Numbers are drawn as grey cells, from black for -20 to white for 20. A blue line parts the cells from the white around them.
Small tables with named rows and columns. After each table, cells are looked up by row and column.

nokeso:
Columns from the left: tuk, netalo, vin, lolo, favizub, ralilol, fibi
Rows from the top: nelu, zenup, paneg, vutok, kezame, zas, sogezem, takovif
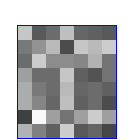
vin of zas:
-4
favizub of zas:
-5
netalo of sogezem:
19
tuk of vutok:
5
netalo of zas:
1
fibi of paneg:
-2
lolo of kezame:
9
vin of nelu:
-3
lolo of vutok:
11
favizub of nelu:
-4
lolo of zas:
10
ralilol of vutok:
-7

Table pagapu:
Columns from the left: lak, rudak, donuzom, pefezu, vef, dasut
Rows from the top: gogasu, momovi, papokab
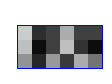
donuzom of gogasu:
-10
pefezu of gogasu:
7
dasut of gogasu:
-10
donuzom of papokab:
4
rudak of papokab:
-14
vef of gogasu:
-10
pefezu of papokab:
-11
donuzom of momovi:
-10
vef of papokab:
7
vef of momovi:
-12
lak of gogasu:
12
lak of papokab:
3
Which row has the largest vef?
papokab

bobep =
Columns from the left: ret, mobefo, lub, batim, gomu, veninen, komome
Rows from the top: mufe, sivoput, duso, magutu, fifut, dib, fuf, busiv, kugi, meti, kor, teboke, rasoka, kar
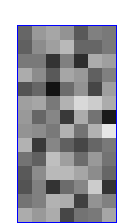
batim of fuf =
-11
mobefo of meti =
-5
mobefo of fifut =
-4
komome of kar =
6
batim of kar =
-9
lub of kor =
9
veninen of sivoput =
-4
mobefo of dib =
6
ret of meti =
-2
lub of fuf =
1
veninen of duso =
7
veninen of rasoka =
3
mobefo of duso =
-1
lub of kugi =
1
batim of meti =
5

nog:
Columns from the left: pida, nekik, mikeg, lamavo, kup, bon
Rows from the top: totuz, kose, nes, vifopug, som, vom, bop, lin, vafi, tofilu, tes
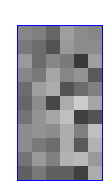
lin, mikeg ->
2
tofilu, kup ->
9
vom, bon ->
6
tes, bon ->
7
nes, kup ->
-11
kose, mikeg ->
-7
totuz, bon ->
1
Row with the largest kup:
vom

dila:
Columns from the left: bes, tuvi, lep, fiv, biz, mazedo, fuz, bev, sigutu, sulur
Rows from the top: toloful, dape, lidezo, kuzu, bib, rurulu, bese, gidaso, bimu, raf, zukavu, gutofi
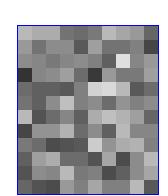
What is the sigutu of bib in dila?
-6
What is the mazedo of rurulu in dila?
2
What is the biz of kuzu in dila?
-3
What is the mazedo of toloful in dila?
-1
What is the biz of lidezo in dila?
2
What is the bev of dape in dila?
-2
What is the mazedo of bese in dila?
7
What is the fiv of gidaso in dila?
8

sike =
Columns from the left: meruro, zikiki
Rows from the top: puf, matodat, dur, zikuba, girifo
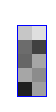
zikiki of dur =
6
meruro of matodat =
-3
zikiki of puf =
15
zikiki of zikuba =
2
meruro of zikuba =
6
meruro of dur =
-4
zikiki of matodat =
-10
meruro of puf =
11
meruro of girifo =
-15
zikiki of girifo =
5

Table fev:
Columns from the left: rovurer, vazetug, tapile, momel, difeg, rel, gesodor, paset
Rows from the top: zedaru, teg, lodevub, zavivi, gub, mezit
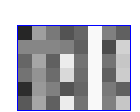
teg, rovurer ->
1
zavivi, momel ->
14
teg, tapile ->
1
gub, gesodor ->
-1
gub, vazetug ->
4
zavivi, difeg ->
-3
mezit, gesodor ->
0
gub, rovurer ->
-13
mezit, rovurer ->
-6
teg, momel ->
0
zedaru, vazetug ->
5
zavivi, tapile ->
-3
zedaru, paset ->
-5
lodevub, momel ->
17
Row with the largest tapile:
teg

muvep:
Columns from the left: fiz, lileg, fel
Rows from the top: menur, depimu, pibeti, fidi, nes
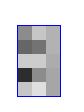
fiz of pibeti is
12
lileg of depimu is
-2
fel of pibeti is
7
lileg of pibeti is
12
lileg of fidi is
2
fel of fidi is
6
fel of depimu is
8
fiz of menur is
2
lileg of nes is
15
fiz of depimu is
-4
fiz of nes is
11
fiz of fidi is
-13
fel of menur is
8
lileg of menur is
11
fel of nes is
6

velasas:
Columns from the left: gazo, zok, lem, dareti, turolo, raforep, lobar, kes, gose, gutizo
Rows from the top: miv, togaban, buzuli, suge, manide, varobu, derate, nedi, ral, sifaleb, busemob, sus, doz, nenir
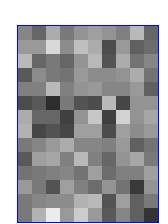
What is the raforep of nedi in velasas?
5
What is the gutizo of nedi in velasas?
4
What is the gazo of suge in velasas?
-6
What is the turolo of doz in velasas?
8
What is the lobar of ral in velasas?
0
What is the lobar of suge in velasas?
2
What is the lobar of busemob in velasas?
-3
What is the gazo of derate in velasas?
7
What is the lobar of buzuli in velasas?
-7
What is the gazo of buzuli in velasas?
9
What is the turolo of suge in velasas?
4

